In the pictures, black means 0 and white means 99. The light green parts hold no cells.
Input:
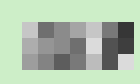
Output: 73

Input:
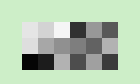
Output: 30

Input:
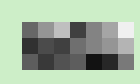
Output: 7

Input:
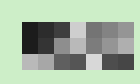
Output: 84

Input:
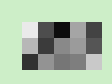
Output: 46

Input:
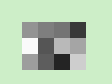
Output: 36

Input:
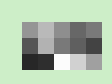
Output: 98
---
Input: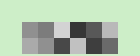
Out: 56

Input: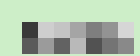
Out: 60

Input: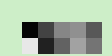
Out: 13

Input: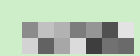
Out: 38

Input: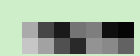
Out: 63

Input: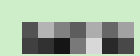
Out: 19

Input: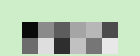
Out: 86

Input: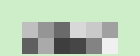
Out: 66

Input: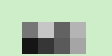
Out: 21
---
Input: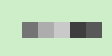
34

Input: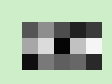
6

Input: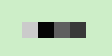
22

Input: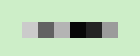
14

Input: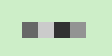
40

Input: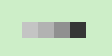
56

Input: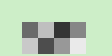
30

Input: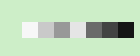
26

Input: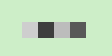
34

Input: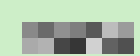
27
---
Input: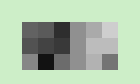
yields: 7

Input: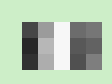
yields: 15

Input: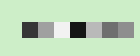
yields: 8

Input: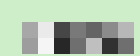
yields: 15

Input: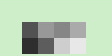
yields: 18

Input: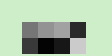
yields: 1

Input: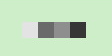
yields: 21

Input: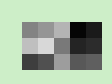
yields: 2

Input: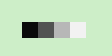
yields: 4
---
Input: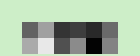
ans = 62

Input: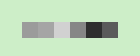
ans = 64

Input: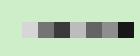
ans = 45

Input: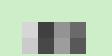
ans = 25

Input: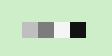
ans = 48

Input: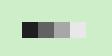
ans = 38

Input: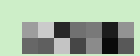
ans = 79

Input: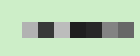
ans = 22
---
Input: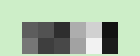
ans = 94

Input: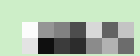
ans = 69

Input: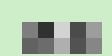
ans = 32

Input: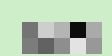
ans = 88

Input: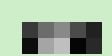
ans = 2

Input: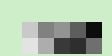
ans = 18

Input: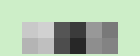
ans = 55

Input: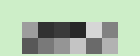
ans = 41
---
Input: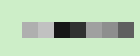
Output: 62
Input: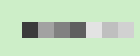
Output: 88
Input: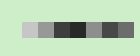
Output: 55
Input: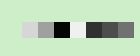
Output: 19
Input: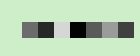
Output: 35
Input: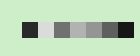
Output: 58
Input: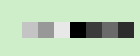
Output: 23
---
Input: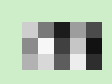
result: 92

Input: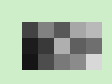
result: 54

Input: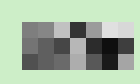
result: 10

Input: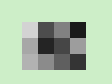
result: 37

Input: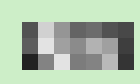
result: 72

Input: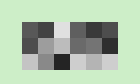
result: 70

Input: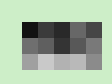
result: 72

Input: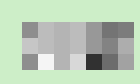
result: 42
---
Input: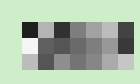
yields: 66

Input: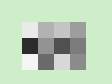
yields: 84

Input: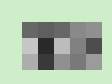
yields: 47

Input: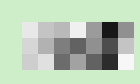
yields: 17

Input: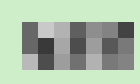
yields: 47

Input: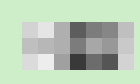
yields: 33
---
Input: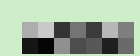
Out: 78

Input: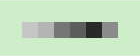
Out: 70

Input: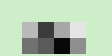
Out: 23

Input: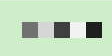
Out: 83

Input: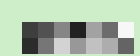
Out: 32

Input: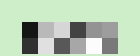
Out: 72

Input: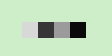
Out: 21

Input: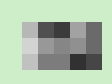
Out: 31
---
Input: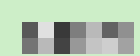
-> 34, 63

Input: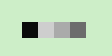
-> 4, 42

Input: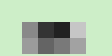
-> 53, 63

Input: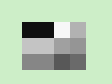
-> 6, 41

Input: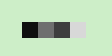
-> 6, 84

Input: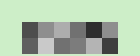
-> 30, 24
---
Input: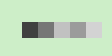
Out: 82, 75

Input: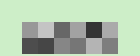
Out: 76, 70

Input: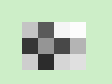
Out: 98, 95

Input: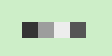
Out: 92, 61

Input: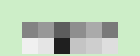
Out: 93, 89

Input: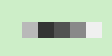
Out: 93, 72
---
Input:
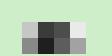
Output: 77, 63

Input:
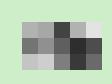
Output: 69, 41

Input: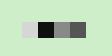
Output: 83, 33

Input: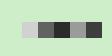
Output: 81, 24

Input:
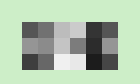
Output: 33, 27

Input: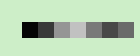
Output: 2, 41

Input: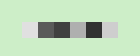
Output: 87, 80

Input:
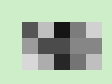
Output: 33, 74

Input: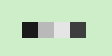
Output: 10, 24
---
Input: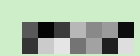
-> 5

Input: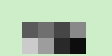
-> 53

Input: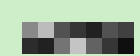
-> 25

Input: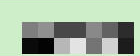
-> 17

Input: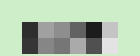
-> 76

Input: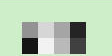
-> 14

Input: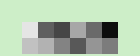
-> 5
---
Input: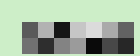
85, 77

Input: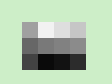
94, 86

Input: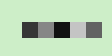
76, 52

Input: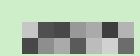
81, 77

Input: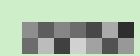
81, 73

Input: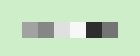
96, 87

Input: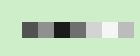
95, 82

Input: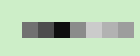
79, 69

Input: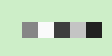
97, 76
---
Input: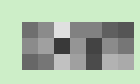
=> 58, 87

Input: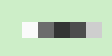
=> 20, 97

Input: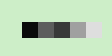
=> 22, 86

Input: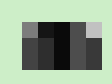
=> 4, 75

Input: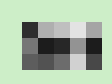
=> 15, 88

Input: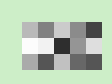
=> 18, 98
